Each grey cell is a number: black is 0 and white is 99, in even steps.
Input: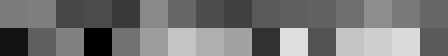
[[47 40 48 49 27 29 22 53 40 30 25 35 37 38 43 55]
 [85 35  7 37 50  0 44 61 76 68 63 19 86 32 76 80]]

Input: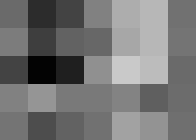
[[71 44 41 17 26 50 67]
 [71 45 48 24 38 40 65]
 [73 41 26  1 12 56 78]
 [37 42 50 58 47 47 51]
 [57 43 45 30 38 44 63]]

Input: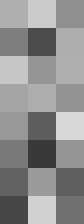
[[79 56 68]
 [29 67 49]
 [58 68 77]
 [67 57 64]
 [36 84 59]
 [22 58 47]
 [60 37 38]
 [81 44 27]]

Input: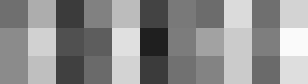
[[43 82 43 67 23 50 73 26 47 42 85]
 [49 97 54 81 31 36 87 12 48 63 79]
 [41 86 54 74 25 41 82 23 44 51 79]]

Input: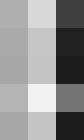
[[84 25 68]
 [77 13 66]
 [76 11 65]
 [94 45 70]
 [76 11 65]]

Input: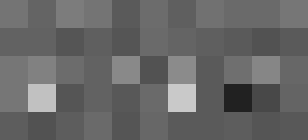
[[41 46 45 39 48 45 35 42 37 44 41]
 [32 35 38 38 33 37 33 41 39 37 35]
 [52 40 46 50 42 38 53 32 54 35 43]
 [28 39 46 75 33 38 34 41 78 35 13]
 [33 34 36 32 36 41 33 40 35 35 36]]

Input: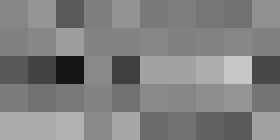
[[44 56 52 58 35 49 57 47 49 46]
 [52 50 50 52 61 51 51 52 50 51]
 [77 28 34 26  8 53 25 63 63 67]
 [58 45 48 44 47 51 44 53 52 55]
 [35 63 66 66 69 53 65 41 44 38]]

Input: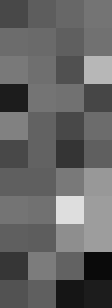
[[40 45 28 36]
 [37 44 42 41]
 [31 71 47 43]
 [44 27 11 45]
 [28 42 50 38]
 [20 37 28 38]
 [47 59 37 37]
 [86 61 45 44]
 [55 61 37 36]
 [38  4 21 48]
 [ 8 11 32 37]]
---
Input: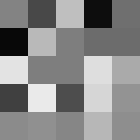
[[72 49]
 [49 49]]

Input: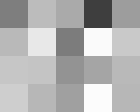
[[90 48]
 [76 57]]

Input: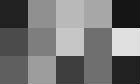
[[49 77]
 [61 24]]

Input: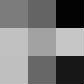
[[63 77]
 [40  9]]

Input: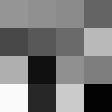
[[34 41]
 [ 6 56]]

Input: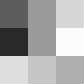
[[60 98]
 [77 68]]

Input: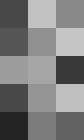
[[56 77]
 [64 22]]

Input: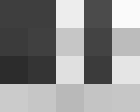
[[25 77]
 [20 87]]

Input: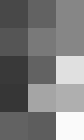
[[47 52]
 [38 87]]
